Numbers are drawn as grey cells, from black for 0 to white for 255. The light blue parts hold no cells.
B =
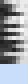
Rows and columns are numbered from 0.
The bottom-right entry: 218
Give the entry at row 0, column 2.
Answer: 203
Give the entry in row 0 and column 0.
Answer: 89
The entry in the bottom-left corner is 46
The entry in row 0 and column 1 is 174
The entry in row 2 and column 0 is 32
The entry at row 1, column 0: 60
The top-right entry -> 234
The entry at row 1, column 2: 76

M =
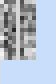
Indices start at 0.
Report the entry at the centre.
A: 214
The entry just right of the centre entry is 99
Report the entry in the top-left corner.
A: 230
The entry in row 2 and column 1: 198
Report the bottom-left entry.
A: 230
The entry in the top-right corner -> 214
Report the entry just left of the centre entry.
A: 36
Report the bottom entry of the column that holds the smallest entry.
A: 185
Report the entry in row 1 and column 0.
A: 141
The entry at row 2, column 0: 173
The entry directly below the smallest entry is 141
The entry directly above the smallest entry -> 99
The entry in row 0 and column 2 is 115
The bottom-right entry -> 185
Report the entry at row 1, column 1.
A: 214
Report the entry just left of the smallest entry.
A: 141
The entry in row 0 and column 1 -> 99

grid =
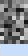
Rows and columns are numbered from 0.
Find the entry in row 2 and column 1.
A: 36
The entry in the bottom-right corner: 92
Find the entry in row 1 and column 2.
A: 76
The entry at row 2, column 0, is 176
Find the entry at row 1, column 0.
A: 176
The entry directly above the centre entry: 205
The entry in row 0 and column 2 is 76
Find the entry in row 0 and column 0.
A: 92
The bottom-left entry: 107
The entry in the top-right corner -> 149
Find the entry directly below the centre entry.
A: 119
